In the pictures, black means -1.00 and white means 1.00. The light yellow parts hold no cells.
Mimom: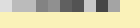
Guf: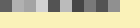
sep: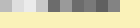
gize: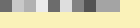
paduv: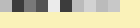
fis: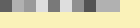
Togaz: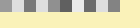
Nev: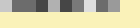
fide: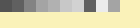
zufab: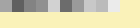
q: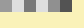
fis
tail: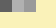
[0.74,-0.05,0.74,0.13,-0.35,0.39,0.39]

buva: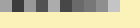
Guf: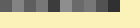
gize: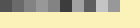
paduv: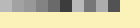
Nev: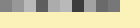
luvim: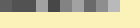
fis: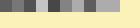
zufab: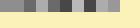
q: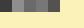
Guf
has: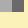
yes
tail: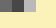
[-0.44,0.35,0.19]
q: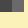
buva
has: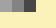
no

